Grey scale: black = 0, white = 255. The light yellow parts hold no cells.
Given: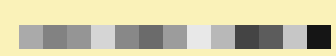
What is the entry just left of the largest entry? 156
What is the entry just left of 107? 136

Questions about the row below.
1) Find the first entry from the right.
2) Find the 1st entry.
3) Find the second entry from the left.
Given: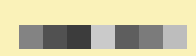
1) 189
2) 131
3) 81

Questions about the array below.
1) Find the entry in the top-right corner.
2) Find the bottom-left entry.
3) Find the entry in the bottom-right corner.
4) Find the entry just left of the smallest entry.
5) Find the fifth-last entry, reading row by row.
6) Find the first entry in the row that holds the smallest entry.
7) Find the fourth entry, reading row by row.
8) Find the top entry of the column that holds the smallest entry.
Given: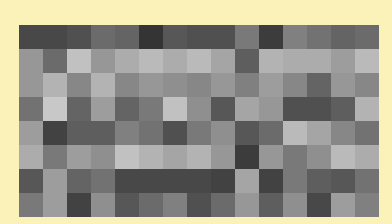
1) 107
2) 121
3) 128
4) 100
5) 94
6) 72
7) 107
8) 52

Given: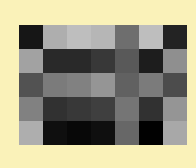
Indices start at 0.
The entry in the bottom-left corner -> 174
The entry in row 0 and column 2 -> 190
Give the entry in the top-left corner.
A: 22
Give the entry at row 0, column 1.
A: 174
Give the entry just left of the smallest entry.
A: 103
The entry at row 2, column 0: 82
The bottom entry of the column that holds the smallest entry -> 1
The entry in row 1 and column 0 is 162
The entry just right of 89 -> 29
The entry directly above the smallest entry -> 49

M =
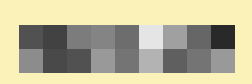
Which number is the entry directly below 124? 81
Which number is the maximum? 229
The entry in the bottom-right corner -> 153
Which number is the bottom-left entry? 140
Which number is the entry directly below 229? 179

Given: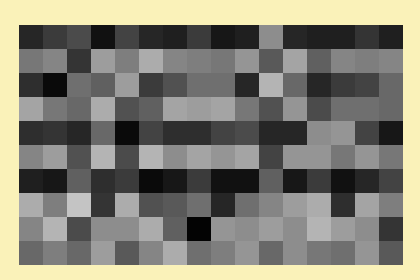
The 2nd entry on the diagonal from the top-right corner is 126
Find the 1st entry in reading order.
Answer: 38
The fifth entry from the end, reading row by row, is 141
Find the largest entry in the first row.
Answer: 141
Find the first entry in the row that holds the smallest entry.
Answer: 133
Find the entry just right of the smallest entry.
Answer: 149
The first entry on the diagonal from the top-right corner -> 31
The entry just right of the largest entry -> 52
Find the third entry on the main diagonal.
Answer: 111
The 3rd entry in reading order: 75
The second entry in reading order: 59
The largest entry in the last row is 172
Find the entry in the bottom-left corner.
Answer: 104
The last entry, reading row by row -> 89
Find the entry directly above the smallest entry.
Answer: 111
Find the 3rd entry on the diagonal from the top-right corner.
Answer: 59
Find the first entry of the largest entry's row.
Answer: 172
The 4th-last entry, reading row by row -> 119
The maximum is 196
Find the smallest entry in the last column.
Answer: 23
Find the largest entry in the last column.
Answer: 133
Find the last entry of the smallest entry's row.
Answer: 52
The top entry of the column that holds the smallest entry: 59
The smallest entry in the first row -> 17
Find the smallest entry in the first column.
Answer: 31
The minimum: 3
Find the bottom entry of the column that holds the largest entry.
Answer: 104
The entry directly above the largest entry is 96
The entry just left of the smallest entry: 96
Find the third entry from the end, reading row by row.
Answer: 111

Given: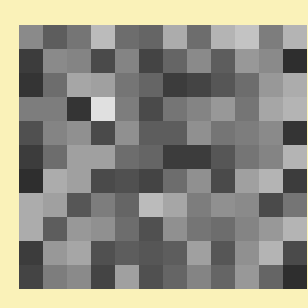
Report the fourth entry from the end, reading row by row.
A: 101
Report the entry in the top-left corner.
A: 138
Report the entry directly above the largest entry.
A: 160
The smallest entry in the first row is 93
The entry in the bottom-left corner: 68
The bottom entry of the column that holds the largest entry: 68
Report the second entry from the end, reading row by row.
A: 101
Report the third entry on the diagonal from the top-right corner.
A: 109
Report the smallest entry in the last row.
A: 46
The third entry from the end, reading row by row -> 152
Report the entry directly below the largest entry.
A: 74
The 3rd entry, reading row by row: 117
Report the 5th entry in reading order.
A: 109
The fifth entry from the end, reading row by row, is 132
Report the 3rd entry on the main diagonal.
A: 166
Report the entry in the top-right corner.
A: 180
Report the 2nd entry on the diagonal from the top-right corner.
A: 138
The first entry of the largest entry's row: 125
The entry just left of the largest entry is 52
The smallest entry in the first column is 46
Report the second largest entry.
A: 195
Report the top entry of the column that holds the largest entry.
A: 187
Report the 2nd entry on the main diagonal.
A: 138
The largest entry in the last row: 160

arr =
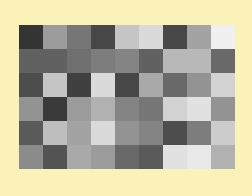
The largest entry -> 240
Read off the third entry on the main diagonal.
64
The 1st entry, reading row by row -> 52
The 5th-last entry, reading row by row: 105
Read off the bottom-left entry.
139
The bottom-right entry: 177
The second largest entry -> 232
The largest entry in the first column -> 147
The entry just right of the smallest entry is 155
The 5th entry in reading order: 197
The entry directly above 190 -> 58
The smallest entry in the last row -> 83
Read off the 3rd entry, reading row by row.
118
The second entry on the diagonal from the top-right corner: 184

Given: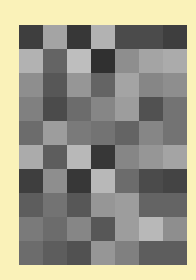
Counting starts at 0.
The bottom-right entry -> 93
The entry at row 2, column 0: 142
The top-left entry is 62
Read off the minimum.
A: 48
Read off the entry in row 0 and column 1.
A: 164
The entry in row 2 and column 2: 150
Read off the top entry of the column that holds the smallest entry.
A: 178
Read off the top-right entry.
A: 62
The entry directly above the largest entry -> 55
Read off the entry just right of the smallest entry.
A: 142
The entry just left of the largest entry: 100
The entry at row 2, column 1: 87
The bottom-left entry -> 108
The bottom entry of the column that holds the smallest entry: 150
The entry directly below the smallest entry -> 100
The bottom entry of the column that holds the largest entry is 81

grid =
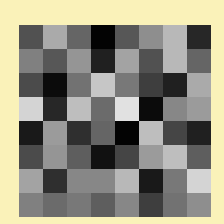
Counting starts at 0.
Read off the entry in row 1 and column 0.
128
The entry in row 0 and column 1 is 170
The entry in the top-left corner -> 81
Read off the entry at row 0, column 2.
101
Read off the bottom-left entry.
128
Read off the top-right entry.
39
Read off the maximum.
225
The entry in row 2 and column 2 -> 114
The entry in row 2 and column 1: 11
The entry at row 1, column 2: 149
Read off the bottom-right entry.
142
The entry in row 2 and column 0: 75

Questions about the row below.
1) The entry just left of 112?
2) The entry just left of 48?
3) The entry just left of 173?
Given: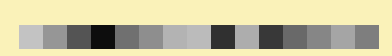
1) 13
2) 187
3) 48

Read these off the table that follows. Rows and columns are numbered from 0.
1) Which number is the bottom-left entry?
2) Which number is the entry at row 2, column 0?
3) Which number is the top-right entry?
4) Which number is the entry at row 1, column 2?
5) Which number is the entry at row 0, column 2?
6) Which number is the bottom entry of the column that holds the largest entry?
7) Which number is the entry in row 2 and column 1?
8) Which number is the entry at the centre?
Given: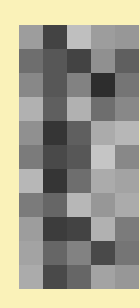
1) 171
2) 136
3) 151
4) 67
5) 191
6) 163
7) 87
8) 87

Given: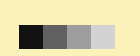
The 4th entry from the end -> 18
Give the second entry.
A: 97
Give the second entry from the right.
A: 157
